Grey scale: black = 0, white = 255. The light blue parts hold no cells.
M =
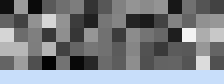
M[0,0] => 16
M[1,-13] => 214
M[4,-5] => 99
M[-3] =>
[213, 108, 127, 56, 143, 54, 150, 113, 60, 140, 116, 103, 30, 242, 173, 200]
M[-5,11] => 148
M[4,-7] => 142
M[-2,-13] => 181
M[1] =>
[99, 66, 146, 214, 147, 60, 32, 118, 133, 36, 26, 66, 131, 100, 145, 151]
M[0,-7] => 148
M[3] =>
[183, 183, 126, 181, 65, 101, 119, 113, 91, 134, 82, 57, 91, 89, 151, 100]
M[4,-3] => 84
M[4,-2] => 220
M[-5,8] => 129
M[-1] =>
[100, 158, 79, 3, 115, 8, 39, 107, 93, 142, 80, 99, 100, 84, 220, 80]
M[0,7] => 87

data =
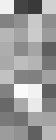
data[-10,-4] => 240
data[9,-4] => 156
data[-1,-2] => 96
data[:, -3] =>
[68, 144, 164, 138, 189, 130, 250, 170, 114, 146]
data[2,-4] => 182
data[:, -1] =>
[209, 141, 155, 95, 117, 161, 95, 126, 163, 184]
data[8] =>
[121, 114, 166, 163]
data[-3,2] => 234
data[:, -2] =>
[57, 201, 203, 165, 180, 128, 242, 234, 166, 96]

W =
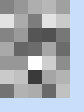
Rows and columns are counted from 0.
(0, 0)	131
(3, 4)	107
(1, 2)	125
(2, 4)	119
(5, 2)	58
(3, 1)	102
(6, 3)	105
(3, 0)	169
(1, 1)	171
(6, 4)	193

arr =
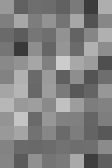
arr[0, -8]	153
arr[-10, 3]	111
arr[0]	[153, 97, 110, 108, 97, 122, 60, 174]
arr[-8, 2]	166
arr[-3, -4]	106
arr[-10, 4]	146
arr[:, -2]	[60, 83, 134, 177, 156, 84, 100, 125, 101, 100, 111, 62]
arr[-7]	[130, 177, 106, 154, 95, 142, 84, 110]
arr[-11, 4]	116
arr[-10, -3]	99
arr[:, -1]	[174, 135, 176, 141, 79, 110, 151, 130, 126, 88, 139, 95]
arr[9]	[153, 165, 114, 135, 106, 125, 100, 88]
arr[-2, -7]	106
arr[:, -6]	[110, 125, 118, 142, 166, 106, 104, 158, 106, 114, 105, 145]
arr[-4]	[148, 197, 106, 151, 129, 128, 101, 126]
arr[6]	[165, 181, 104, 157, 122, 88, 100, 151]
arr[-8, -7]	146
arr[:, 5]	[122, 167, 99, 107, 168, 142, 88, 157, 128, 125, 110, 169]
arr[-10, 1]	92
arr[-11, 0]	127

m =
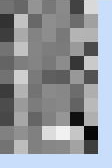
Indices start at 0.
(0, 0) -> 114
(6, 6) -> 174
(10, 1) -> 189
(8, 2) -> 101
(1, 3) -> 142
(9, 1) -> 144
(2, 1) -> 170
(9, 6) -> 8
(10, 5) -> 163
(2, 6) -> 179
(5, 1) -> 207
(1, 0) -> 50
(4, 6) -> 202
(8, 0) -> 72
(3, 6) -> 75
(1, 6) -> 160
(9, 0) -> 129
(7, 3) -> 133
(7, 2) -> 124

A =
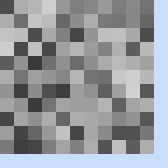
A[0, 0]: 76
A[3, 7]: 130
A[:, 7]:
[153, 121, 191, 130, 170, 112, 95, 179, 161, 138, 83]
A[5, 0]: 172
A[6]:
[147, 62, 139, 78, 61, 157, 145, 95, 160, 208, 87]
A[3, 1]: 73
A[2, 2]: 77
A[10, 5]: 128
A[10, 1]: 62
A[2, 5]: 70
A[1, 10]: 102
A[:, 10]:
[114, 102, 77, 184, 161, 183, 87, 174, 87, 120, 173]
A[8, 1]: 164
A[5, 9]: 207
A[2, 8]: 192
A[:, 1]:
[172, 110, 189, 73, 146, 116, 62, 147, 164, 68, 62]
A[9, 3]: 152
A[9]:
[158, 68, 101, 152, 194, 70, 166, 138, 80, 81, 120]
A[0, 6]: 135
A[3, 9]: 93
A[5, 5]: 181
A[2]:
[195, 189, 77, 169, 129, 70, 148, 191, 192, 169, 77]
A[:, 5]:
[127, 140, 70, 181, 108, 181, 157, 158, 172, 70, 128]
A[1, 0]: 173
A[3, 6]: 156

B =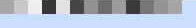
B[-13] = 166
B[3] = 55
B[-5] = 156

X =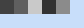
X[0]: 65
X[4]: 139
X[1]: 95

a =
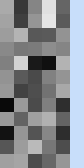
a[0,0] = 170
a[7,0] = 9
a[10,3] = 119
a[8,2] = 160
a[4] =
[128, 210, 25, 16, 179]
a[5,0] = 147
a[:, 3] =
[224, 229, 90, 141, 16, 129, 114, 127, 177, 135, 119, 103]
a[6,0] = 152
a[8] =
[154, 99, 160, 177, 99]
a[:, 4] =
[101, 90, 147, 133, 179, 148, 168, 46, 99, 45, 77, 150]
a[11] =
[160, 165, 76, 103, 150]
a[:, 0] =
[170, 163, 157, 137, 128, 147, 152, 9, 154, 18, 86, 160]
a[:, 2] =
[133, 149, 88, 123, 25, 74, 78, 75, 160, 84, 186, 76]

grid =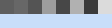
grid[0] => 94
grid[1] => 103
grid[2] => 84
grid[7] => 219
